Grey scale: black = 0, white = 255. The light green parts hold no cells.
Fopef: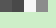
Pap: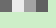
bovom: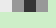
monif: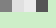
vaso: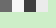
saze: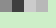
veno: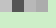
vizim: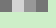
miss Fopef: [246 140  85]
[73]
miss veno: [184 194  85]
[172]
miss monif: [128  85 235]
[224]

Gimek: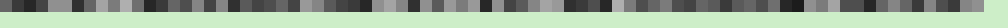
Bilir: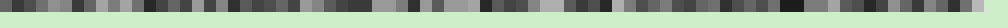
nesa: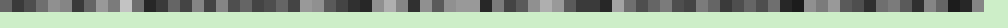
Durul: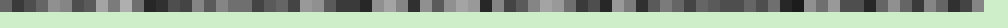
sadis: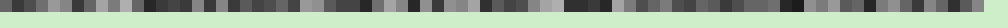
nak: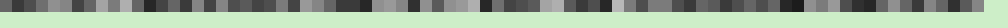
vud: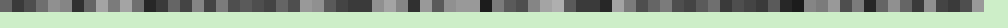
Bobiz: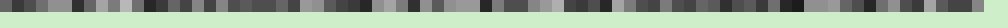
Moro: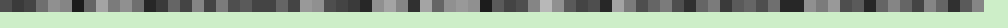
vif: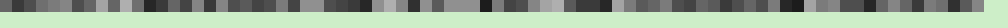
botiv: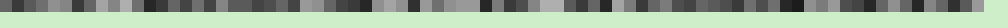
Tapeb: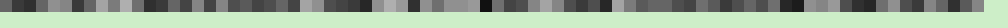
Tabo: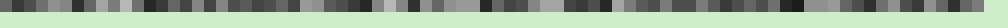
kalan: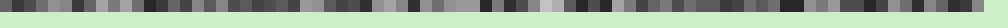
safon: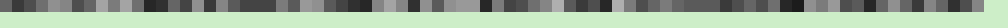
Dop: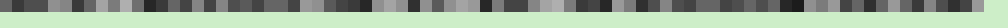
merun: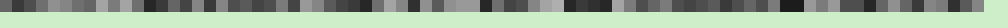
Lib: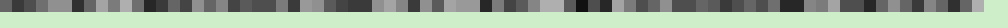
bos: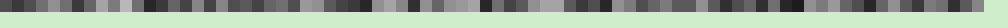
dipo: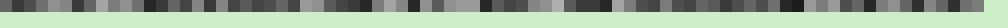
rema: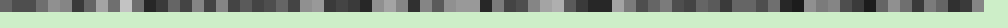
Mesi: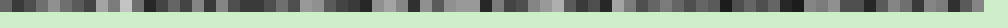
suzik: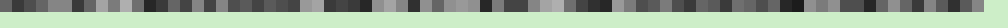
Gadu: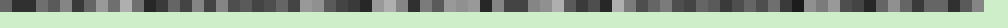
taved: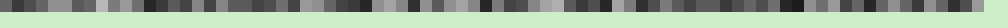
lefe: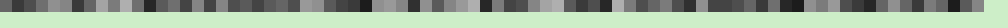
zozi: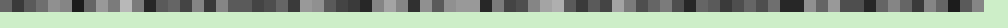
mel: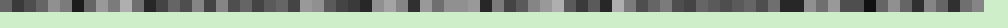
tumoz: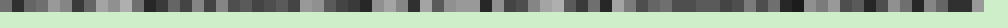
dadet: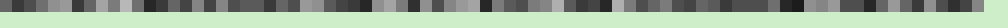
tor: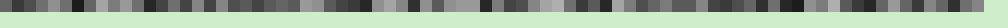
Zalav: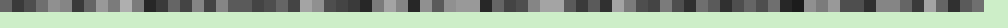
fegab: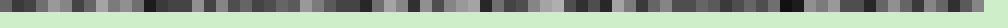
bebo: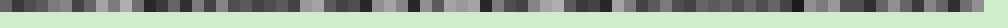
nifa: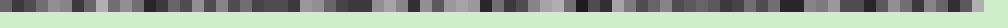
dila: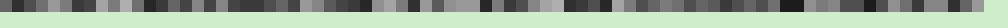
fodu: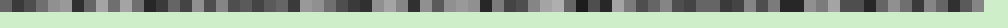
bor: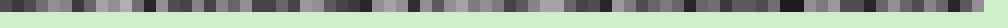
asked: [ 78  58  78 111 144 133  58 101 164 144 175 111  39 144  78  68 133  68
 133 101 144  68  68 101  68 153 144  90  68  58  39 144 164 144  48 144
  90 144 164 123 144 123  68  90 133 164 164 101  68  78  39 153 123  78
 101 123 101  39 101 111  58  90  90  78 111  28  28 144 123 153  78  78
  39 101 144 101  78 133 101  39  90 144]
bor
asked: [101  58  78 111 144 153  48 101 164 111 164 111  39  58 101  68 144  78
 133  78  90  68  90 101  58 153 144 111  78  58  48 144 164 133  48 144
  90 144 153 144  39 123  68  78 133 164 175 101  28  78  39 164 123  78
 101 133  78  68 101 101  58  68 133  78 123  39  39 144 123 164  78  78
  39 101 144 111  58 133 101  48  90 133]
fodu
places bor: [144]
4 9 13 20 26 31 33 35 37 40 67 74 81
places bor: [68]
15 17 21 22 24 28 42 48
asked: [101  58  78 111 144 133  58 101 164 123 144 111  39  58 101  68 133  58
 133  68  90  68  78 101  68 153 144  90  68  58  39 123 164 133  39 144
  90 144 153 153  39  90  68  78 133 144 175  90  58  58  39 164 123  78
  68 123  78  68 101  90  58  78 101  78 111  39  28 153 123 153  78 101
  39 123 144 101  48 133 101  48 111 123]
dipo

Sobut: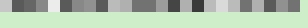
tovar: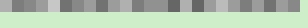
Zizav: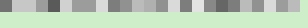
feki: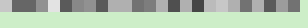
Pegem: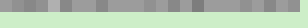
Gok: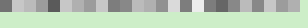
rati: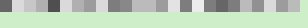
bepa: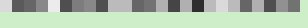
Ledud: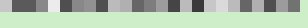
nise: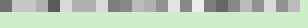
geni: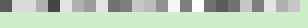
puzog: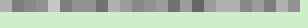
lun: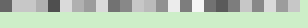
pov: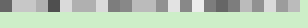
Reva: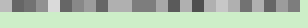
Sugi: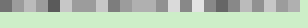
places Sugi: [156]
1 3 6 7 10 23
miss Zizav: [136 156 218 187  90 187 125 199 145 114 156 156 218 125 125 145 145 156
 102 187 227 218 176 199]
[209]
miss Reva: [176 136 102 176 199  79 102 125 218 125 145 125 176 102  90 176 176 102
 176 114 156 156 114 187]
[167]

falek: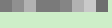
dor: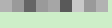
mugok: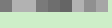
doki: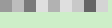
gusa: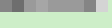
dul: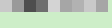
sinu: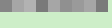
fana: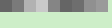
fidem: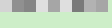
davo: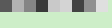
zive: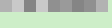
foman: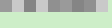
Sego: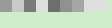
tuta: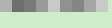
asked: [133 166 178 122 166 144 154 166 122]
sinu
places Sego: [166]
6
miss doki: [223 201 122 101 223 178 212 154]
[189]
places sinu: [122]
3 8
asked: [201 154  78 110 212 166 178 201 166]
dul
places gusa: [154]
2 4 5 6

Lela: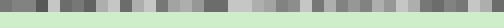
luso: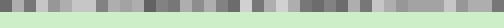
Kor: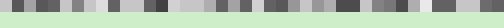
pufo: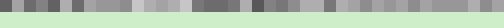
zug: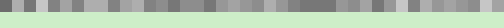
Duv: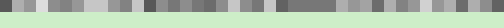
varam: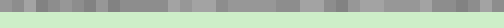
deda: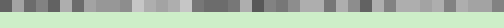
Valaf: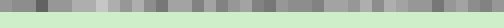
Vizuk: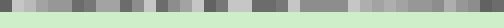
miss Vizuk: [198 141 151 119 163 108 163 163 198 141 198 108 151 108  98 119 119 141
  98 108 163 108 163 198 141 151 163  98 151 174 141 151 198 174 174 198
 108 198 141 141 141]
[186]
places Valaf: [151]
0 4 5 10 19 23 29 34 35 37 41

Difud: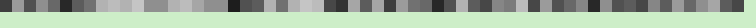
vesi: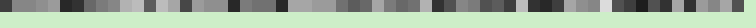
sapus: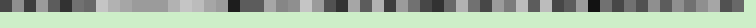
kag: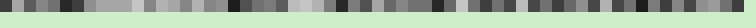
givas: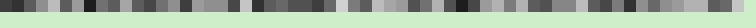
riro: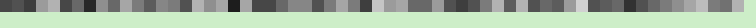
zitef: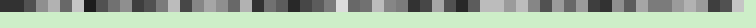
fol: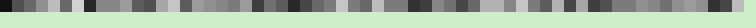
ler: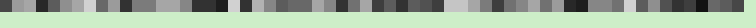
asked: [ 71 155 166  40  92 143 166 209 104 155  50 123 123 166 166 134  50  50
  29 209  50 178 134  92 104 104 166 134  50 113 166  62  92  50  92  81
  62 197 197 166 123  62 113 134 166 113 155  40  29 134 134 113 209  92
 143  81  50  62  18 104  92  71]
ler
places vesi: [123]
8 20 32 39
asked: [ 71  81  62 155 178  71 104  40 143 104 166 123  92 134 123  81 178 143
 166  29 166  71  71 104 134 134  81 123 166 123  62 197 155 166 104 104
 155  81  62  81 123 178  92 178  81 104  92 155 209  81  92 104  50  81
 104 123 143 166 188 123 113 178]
riro

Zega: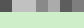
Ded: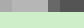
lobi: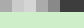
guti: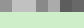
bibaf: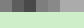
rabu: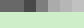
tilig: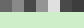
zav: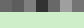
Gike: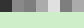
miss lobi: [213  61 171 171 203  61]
[137]
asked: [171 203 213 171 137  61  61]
lobi
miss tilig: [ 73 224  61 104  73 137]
[148]
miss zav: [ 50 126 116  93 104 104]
[159]
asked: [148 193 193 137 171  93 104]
guti
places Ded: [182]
1 2 3
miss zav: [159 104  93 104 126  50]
[116]

